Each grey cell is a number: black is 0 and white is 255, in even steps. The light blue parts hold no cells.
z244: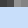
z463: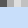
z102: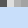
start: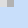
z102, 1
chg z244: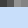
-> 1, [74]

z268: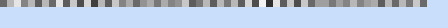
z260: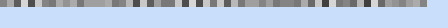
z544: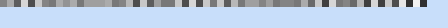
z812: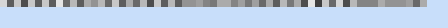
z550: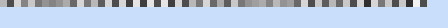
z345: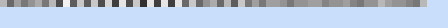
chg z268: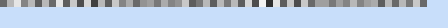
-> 21, [171]
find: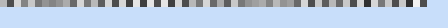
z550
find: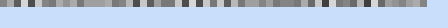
z260
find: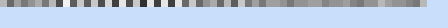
z345

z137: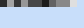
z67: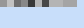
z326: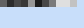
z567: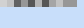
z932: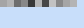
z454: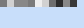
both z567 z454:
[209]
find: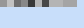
z67
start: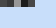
z326, 2
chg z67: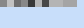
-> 0, [151]
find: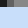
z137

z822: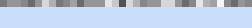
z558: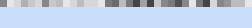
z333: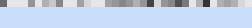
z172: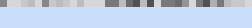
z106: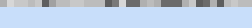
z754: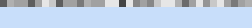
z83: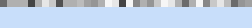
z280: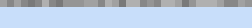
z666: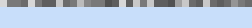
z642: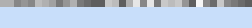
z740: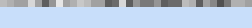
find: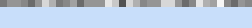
z822
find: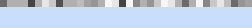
z83
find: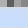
z740
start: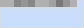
z280, 18
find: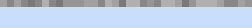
z280
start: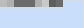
z106, 21

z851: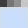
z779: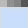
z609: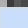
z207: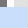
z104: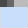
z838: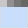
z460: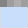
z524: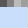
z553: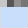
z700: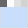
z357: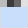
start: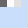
z700, 0
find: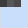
z609
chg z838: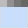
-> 0, [199]
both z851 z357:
[60]
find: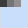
z851
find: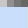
z838
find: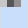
z553

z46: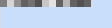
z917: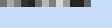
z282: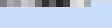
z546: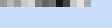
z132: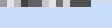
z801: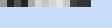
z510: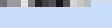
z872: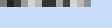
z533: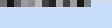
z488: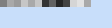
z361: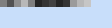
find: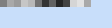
z282
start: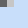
z132, 5
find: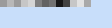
z546

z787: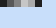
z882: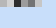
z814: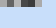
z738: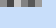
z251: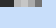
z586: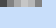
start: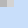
z882, 0
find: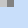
z738
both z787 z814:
[170]
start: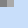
z586, 1
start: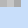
z251, 2
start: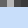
z814, 1
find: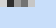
z882

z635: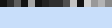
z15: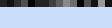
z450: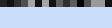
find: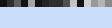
z635
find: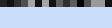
z450
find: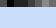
z15
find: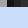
z635
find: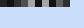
z450

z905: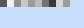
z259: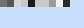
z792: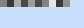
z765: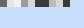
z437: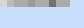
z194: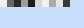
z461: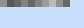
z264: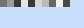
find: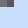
z259
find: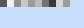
z905
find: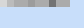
z437
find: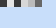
z264
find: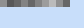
z461
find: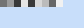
z264

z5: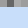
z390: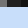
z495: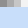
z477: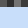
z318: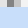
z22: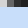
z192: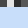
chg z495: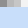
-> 1, [171]
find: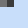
z477
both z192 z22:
[47]
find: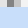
z318
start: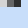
z22, 0

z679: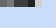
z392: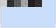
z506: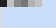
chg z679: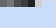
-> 2, [61]
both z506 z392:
[32]

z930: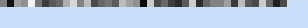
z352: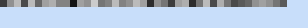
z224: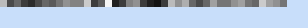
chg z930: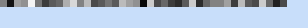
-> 14, [103]
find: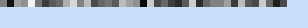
z930
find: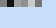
z352
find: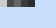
z930

